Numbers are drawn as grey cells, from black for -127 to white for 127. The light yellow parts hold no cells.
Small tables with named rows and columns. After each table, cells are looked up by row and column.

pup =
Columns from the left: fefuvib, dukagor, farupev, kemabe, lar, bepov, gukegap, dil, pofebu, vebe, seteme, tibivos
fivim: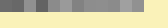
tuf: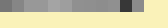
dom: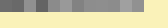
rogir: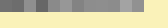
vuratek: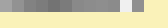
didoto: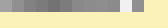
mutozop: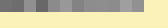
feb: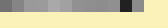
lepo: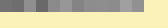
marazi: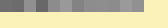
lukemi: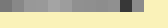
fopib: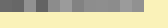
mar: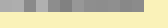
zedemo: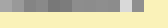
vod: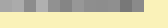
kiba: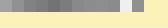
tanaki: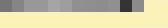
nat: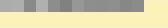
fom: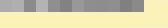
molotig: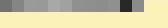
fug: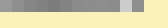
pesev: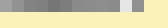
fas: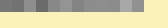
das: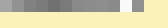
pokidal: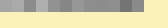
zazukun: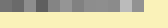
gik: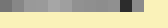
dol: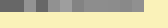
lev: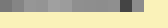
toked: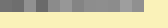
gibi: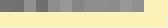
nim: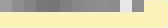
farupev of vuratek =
2
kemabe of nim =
-6
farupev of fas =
14
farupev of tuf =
24
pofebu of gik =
13
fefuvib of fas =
-8
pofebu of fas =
14
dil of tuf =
15
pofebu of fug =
14
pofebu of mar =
13
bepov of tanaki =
30
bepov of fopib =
27
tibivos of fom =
10
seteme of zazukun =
59
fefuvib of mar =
44
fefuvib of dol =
-24
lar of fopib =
12
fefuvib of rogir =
-14
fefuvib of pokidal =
37

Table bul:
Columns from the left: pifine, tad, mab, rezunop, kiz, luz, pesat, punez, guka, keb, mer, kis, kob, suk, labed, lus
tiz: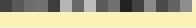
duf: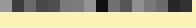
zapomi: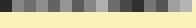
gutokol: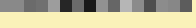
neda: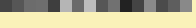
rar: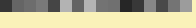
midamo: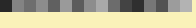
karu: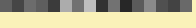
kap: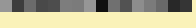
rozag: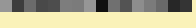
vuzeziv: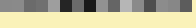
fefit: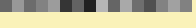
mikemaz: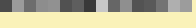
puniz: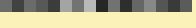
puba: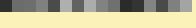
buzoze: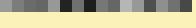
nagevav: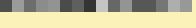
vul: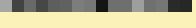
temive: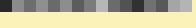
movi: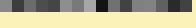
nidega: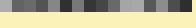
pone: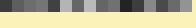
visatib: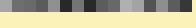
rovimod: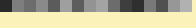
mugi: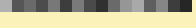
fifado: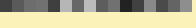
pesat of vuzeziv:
-20
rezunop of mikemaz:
13
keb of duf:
-15
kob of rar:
7
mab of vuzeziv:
-20
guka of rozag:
-111
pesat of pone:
-25
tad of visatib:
-17
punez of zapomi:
6
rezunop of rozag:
-54

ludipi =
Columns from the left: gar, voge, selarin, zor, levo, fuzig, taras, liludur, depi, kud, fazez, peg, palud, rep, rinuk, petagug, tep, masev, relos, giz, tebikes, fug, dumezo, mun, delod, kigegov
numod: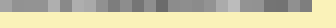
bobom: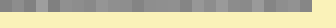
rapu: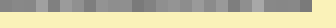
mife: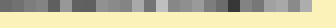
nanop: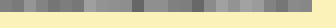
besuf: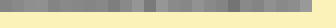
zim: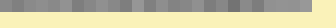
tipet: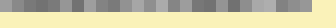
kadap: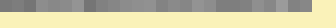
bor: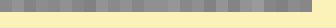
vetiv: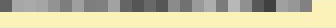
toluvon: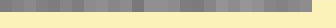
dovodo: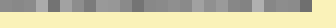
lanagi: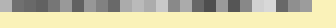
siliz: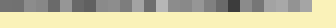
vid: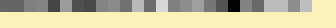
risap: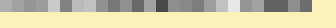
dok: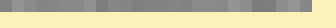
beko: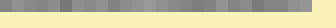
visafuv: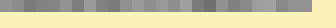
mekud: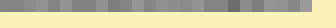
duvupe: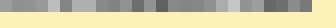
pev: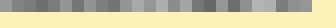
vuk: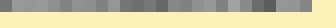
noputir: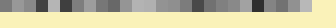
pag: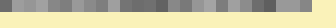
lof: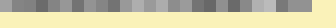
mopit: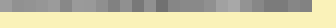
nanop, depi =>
19
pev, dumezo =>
47
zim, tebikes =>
10
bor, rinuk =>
22
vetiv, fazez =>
-26
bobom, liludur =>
9
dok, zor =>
5
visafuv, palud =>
14

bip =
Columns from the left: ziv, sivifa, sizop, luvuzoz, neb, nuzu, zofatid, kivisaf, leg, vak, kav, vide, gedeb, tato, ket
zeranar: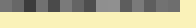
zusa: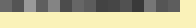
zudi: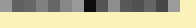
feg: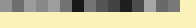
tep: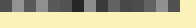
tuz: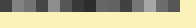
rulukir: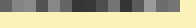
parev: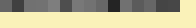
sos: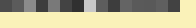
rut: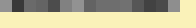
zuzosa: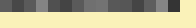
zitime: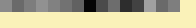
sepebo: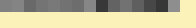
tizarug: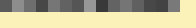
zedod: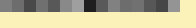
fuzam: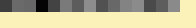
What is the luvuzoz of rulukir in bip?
-44
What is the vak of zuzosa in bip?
-39
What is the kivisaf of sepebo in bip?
6
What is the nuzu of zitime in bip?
-13
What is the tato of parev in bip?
-58
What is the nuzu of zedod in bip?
9
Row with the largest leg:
zeranar

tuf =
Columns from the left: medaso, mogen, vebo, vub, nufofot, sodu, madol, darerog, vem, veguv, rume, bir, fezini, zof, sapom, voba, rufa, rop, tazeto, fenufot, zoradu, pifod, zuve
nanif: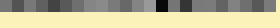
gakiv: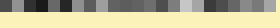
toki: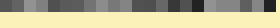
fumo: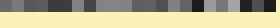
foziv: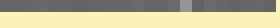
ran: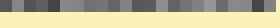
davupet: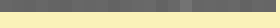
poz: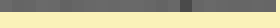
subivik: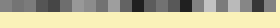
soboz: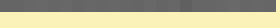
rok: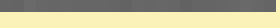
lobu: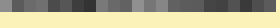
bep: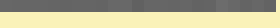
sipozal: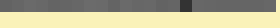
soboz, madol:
-26
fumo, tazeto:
-8
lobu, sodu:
-41
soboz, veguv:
-24
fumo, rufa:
-99
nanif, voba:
-74
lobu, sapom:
-30
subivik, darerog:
12
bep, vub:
-25

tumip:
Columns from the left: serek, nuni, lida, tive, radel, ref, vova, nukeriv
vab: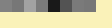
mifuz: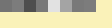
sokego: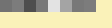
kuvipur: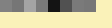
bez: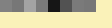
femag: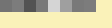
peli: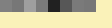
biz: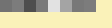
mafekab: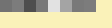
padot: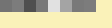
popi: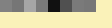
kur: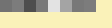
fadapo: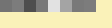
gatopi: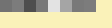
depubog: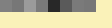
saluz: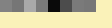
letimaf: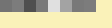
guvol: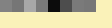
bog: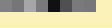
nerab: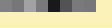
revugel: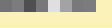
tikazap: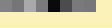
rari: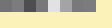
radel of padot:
97
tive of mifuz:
-7
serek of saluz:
2
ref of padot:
36
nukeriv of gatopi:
-3
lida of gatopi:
-49
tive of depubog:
-5
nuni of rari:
-3
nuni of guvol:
-9
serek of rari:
-12
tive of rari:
-7
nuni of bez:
-8
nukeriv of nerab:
-8
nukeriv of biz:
-3
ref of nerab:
-44
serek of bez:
1
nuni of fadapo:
-3
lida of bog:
38
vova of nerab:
-5
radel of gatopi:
99

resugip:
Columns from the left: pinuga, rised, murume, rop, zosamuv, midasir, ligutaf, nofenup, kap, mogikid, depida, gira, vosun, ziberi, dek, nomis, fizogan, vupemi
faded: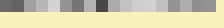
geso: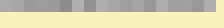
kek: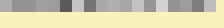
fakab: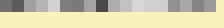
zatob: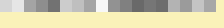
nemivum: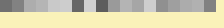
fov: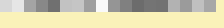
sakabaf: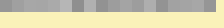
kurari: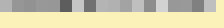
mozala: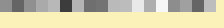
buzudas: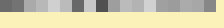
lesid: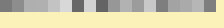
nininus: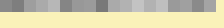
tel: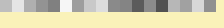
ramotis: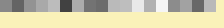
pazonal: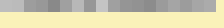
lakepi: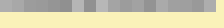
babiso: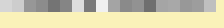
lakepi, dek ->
32
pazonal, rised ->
59
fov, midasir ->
66
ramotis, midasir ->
-62
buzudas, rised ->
-12
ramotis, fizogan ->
-23
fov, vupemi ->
39
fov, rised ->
102
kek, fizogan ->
-1
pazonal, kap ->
68
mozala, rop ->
42
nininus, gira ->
67
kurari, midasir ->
-34
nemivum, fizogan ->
49
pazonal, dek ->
37

